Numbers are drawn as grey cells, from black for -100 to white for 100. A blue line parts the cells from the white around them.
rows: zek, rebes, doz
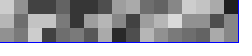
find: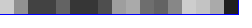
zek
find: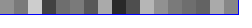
doz
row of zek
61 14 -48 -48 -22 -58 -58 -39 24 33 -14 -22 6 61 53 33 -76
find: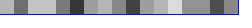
rebes
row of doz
14 -4 61 -48 -14 -4 -31 33 -68 -39 43 14 -4 -14 -22 33 6

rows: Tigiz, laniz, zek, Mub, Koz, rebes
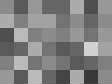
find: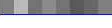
Koz
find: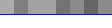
laniz
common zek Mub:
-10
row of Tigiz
9 -30 19 -20 -20 35 -38 19

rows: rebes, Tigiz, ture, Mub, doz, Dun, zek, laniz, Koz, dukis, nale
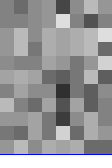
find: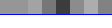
Koz
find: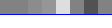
Tigiz
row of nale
18 46 10 36 28 36 -16 -16
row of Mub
18 46 -7 36 28 36 46 -16
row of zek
2 28 10 10 -62 -7 -26 10

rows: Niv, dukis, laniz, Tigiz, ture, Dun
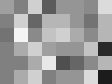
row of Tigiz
0 34 63 25 17 17 53 -68
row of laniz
-10 91 8 53 63 34 8 43

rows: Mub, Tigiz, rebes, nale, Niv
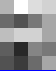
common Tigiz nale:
-6
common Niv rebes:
31
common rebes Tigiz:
31
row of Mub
41 100 73 65
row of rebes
49 65 65 31
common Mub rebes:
65

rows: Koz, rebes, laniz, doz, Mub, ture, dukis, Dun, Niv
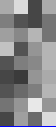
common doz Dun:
17
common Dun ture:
17
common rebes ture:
-45
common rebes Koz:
-45
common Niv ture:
-45

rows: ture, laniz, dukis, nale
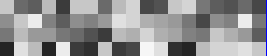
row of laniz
11 56 85 1 -27 11 1 20 76 66 37 29 20 -7 -44 11 1 85 -7
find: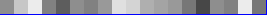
laniz

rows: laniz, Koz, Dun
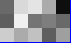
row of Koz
-26 88 -9 -1 -18
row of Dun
61 34 51 -26 25
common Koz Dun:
-26
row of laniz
-18 70 79 34 -89
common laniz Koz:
-18
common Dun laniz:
34

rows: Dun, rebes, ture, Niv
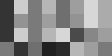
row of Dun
-59 61 -4 43 -13 24 69 34
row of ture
-59 61 -4 43 69 -42 6 24
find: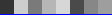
ture

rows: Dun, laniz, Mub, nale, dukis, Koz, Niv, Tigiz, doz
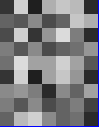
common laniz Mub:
-41
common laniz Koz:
55
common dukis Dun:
63
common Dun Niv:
-67
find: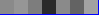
Niv

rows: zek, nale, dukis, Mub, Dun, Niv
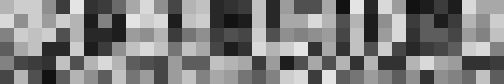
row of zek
41 61 61 12 -53 79 -61 -53 -17 32 70 12 -45 41 51 -69 -61 -53 51 -69 22 -37 -37 32 -86 79 -69 70 22 -86 -77 -53 -77 70 32 32
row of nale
70 12 61 22 61 41 -77 2 -77 79 61 70 -77 51 61 -69 -86 -77 51 -69 32 32 70 41 -37 41 -77 12 70 -53 -27 -77 -53 41 12 61

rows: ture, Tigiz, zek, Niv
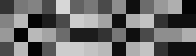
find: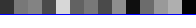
ture
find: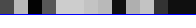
Niv
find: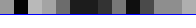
zek
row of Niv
-42 45 -98 -32 61 61 53 45 -88 37 53 -60 -88 -88
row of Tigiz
3 45 -98 -78 -42 61 53 29 -88 37 53 -60 -88 -88

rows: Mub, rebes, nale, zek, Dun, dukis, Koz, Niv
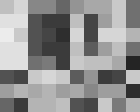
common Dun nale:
58
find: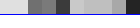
Dun
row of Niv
-20 -54 41 41 50 -36 -46 58 -4 41
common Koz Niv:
41
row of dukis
-36 -46 58 68 58 -28 16 -54 -46 58

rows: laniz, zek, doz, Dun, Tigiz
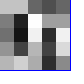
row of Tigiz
43 63 35 -65 8

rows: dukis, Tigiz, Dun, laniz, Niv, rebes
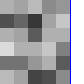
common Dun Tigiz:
28
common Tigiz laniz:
55
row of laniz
72 38 38 55 0
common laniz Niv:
38
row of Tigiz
-38 -20 -57 28 55
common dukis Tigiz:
28
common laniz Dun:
38

